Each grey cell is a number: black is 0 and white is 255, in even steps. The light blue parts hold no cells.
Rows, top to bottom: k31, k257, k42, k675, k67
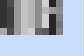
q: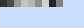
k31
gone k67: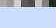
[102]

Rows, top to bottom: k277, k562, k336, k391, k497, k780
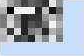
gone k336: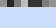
[201]
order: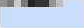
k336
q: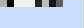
k562

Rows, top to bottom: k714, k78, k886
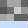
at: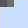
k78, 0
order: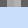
k886
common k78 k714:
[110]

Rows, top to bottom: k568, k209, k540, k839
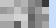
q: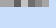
k839
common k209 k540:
[196]
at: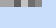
k839, 0
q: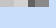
k540
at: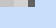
k540, 0
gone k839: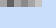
[110]
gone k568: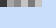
[180]

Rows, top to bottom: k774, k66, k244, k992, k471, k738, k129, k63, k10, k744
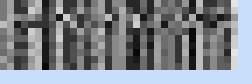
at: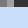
k66, 0
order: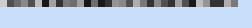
k129
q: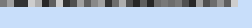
k66
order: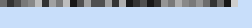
k244
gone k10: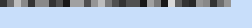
[65]
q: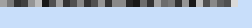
k10
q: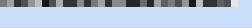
k774

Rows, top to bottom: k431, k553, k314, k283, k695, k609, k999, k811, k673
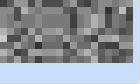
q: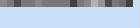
k314
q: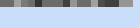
k999
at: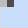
k553, 17

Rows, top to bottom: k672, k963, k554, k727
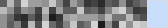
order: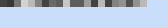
k963
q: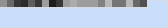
k554
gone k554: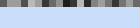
[172]

